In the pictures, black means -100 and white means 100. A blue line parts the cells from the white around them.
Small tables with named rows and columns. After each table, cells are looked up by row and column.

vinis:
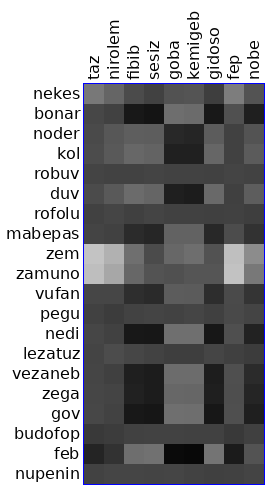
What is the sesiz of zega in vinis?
-78
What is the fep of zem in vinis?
50
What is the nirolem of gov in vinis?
-48
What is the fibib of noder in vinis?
-26
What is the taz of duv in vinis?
-41
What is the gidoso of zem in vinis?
-36
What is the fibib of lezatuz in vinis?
-45
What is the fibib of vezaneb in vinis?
-76
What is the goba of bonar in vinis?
-14
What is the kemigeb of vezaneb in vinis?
-15
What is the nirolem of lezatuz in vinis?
-40
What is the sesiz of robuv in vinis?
-47

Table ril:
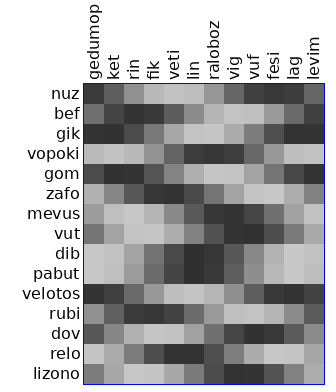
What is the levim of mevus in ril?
52
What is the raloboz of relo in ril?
-38
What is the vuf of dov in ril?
-61
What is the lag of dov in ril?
-29
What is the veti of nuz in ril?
52
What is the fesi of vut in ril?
-39
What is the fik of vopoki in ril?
15
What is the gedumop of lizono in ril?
-3
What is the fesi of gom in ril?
-9

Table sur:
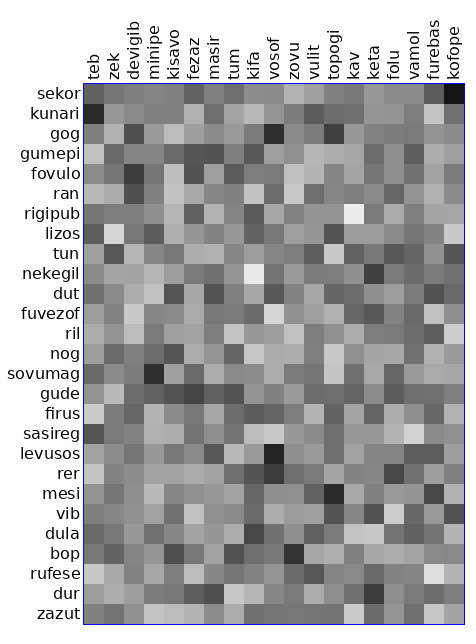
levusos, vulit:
21
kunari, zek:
19
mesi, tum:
28
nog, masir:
17
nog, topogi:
57
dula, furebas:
-9
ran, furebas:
38
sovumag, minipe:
-63
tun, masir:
39

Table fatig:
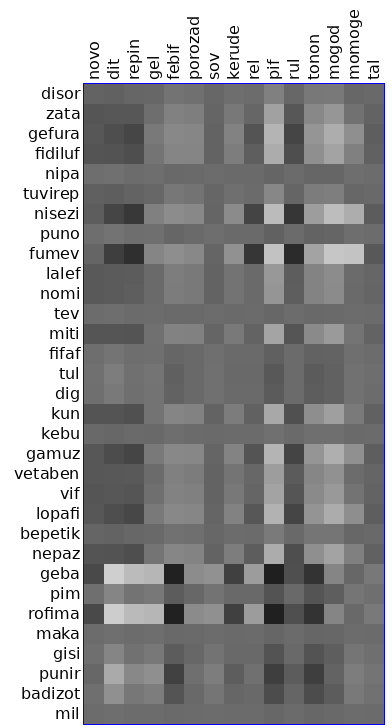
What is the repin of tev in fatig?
-16
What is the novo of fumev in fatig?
-21
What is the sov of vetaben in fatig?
-22
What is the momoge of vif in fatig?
-10
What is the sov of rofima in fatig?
13
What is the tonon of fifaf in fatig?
-23
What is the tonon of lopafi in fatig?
16
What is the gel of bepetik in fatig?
-18
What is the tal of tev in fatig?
-16
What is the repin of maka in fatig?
-15
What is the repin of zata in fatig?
-32
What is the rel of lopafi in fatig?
-32
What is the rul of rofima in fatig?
-38

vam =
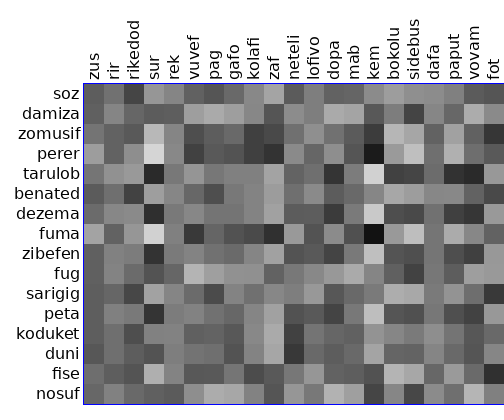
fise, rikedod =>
-34
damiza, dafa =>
5
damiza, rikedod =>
-20
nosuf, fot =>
0
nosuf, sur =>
-25
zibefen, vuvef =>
3
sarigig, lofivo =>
19
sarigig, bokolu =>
36
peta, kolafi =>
4
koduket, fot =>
-18
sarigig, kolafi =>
-12
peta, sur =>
-59
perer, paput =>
38
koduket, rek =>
2
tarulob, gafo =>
0

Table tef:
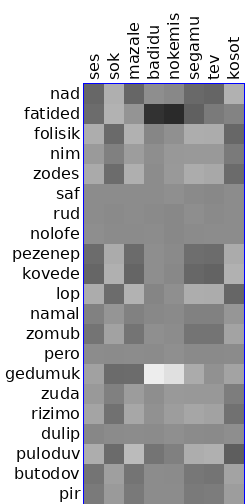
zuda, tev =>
19
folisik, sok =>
-17
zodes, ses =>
33
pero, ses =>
10
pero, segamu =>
8
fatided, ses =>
-15
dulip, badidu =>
9
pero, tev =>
8
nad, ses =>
-19
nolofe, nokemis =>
7
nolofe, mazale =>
9
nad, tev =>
-21

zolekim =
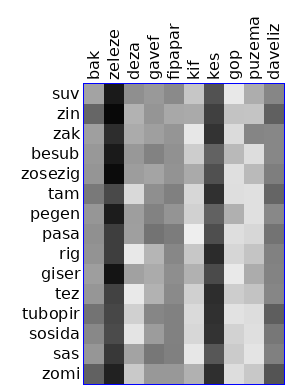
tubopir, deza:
63
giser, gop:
83
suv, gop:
82
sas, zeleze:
-56
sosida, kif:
69
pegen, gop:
38
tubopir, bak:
-10
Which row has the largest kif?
pasa

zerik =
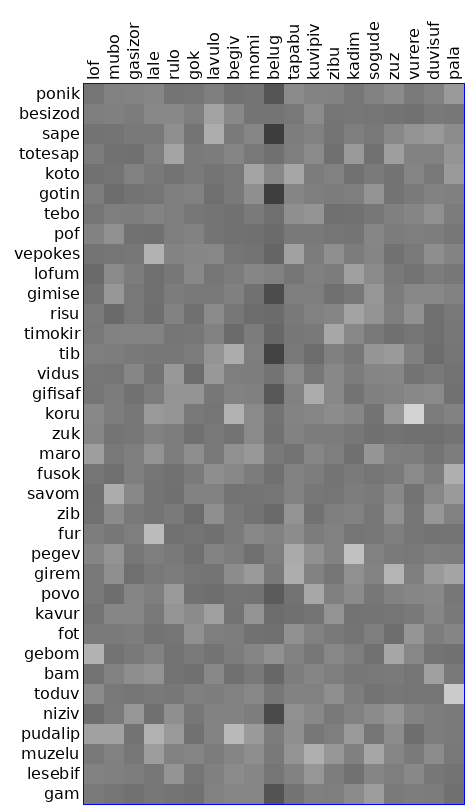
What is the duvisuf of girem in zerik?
21
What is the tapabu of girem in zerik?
36
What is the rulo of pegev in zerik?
-5
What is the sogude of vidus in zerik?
4
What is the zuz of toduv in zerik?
-7
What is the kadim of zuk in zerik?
-7

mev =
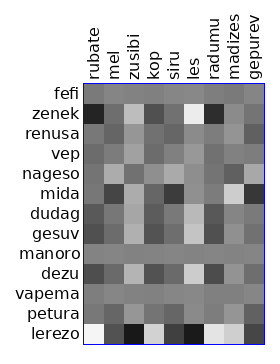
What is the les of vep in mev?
19
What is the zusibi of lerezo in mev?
-81
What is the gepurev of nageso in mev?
32
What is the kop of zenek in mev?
-37
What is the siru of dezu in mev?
-17
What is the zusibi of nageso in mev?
-11
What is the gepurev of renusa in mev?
-25
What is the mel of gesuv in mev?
-15
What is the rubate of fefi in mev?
-4

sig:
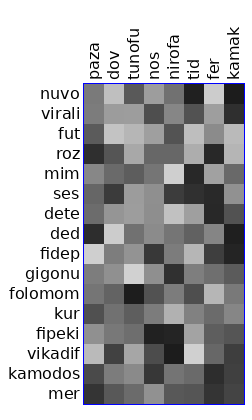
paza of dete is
-15
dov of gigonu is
13
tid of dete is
25
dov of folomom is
-22
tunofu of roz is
32
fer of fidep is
-51
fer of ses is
-68
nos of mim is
-8
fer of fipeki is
-26
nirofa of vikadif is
-78
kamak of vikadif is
-51
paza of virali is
-3
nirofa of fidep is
-3
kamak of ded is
-76

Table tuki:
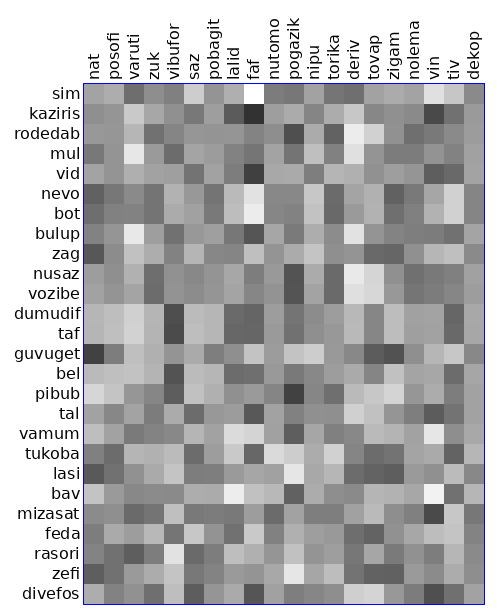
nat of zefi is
-26
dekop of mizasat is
-7
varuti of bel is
52
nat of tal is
27
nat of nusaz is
23
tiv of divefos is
-12
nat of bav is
53
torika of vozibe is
-17
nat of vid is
28
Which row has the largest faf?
sim

